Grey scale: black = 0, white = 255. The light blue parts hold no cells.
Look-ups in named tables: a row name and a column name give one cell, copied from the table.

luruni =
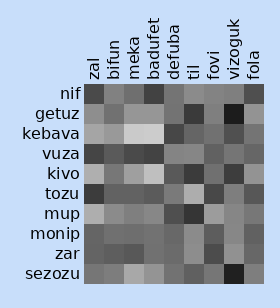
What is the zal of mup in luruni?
174
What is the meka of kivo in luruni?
159
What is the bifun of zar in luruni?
94
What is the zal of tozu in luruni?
60
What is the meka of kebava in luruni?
202
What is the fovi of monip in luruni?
93
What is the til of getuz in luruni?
58
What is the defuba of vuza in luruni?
132
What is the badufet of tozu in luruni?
91
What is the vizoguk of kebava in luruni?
80
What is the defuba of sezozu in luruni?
114
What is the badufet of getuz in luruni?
150
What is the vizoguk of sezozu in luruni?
32
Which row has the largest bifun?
kebava

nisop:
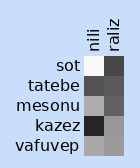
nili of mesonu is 173
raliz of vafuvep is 154
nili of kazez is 37
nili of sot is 248
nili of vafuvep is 168
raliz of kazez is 151
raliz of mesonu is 97
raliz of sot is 72
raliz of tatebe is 91
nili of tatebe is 82

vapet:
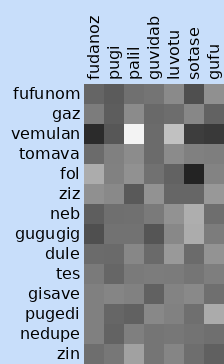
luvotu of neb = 146
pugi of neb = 111
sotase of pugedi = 111
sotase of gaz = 135
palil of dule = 135
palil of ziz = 89
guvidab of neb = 122
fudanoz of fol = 172
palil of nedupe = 127
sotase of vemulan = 61
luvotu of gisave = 131
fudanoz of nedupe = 128
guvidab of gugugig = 85

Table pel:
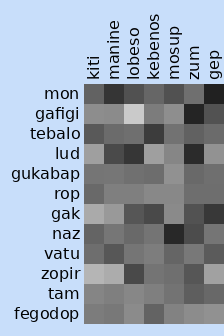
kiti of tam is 133
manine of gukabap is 118
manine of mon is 53
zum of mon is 111
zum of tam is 94
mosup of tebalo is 114
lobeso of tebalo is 111
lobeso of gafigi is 202
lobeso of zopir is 73
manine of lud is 74
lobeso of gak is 86
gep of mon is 33
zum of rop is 110
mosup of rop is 136
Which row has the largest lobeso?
gafigi

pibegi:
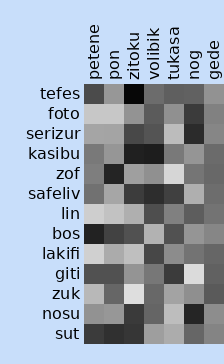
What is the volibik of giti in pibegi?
119
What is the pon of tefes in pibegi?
151
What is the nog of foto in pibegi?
59
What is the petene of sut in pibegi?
59
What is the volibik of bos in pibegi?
178
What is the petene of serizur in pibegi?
165
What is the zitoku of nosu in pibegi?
58
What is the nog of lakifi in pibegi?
115
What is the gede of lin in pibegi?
115
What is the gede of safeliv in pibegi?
109
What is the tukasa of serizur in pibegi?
188
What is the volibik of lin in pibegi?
78

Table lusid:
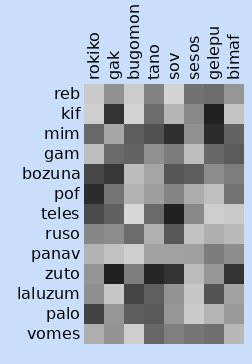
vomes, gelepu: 111
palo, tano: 89
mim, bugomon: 93
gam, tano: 144
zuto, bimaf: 51
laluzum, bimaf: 162
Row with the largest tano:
ruso

